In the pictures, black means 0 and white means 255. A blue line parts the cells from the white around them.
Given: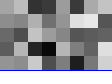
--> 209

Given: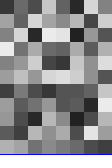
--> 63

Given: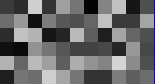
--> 109

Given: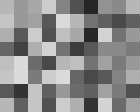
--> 161

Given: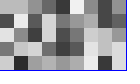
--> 220

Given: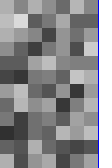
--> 162

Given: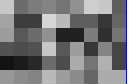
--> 171
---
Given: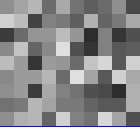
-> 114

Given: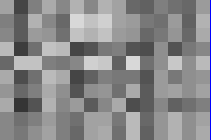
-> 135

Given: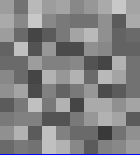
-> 144

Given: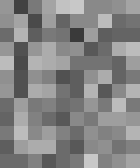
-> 94

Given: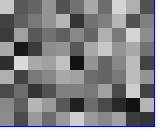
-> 135

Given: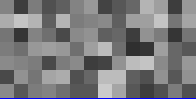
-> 73
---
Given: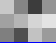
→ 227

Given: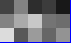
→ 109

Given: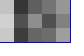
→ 129

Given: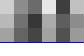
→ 141

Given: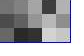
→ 142

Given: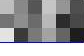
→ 72
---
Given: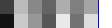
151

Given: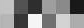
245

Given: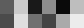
112

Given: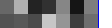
75

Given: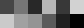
148

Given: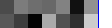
4

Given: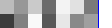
249
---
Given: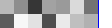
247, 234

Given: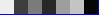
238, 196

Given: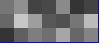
199, 187

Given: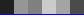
203, 164

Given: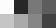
252, 197

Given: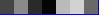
210, 186

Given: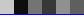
201, 144

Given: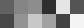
244, 229
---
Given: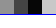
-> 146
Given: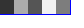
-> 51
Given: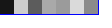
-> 22
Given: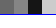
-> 104
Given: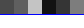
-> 74
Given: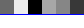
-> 105
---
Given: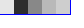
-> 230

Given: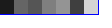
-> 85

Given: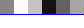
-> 250

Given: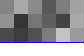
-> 61

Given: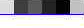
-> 61

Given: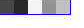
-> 71
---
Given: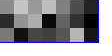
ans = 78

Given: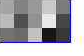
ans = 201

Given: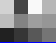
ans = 249

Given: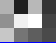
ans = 184

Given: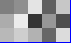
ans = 96

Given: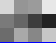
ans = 155

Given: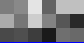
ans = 192
